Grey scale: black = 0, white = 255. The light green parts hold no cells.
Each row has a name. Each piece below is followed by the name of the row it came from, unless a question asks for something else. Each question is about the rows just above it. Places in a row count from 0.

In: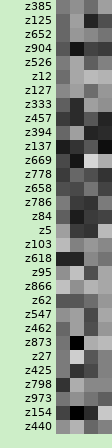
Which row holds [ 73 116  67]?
z658
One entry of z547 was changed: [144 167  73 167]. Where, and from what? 1, [159]
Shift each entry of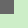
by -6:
[97]
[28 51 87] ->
z137
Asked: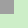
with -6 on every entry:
[153]
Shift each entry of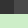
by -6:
[45 67]

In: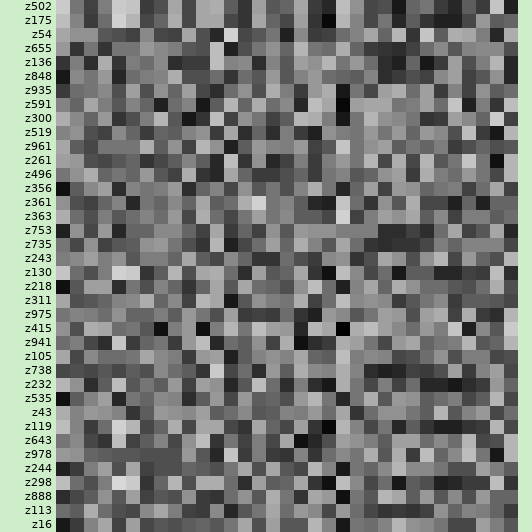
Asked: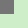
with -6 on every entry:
[111]
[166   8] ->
z591
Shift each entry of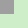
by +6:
[165]
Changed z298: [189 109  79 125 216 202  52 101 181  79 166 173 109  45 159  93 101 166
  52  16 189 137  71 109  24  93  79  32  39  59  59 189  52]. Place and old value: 10, [173]
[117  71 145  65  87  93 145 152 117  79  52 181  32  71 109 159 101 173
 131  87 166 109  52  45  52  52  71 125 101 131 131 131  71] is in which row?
z735
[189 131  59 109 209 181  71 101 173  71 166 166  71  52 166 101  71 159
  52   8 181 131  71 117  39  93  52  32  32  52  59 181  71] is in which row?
z119

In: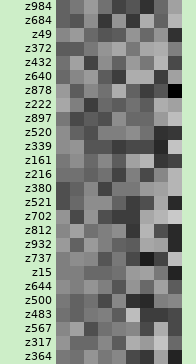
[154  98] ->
z932
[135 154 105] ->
z49
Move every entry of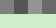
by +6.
[133  91 154 111]
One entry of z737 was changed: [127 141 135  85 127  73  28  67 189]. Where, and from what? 4, [120]

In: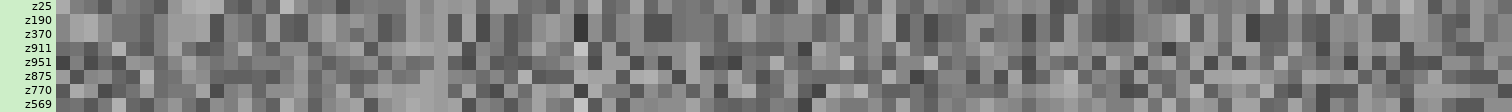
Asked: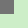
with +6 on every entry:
[121]
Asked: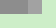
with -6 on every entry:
[135 135 156]
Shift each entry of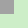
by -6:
[156]
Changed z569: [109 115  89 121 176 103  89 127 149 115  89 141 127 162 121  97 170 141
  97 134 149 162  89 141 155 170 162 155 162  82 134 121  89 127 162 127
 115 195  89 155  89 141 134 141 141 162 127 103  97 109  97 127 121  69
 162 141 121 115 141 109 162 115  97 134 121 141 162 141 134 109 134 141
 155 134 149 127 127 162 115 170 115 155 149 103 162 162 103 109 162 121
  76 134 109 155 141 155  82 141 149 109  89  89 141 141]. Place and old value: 57, [121]
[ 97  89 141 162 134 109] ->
z370
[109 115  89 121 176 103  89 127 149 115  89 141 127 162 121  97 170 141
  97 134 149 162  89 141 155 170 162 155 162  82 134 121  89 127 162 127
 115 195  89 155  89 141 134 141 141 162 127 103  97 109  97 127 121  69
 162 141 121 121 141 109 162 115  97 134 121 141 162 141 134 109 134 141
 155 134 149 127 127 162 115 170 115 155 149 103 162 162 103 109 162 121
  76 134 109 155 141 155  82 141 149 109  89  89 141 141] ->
z569
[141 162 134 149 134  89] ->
z190

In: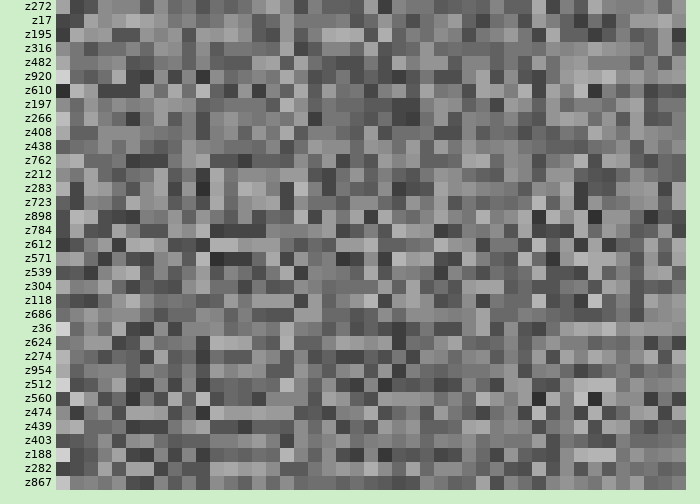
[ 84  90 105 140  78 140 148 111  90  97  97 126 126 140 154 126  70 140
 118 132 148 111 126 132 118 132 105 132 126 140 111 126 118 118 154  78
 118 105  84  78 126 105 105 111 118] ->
z403
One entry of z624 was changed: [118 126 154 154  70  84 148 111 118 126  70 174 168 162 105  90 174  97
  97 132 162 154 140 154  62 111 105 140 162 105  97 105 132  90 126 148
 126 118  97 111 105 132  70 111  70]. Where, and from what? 37, [126]
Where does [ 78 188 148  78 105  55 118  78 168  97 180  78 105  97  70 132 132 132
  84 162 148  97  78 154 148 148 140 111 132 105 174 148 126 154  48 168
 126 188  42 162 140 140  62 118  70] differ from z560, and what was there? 38, [48]
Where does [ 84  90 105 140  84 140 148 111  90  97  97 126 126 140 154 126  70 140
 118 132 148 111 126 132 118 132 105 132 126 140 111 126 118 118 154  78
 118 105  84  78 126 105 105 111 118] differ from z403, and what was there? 4, [78]

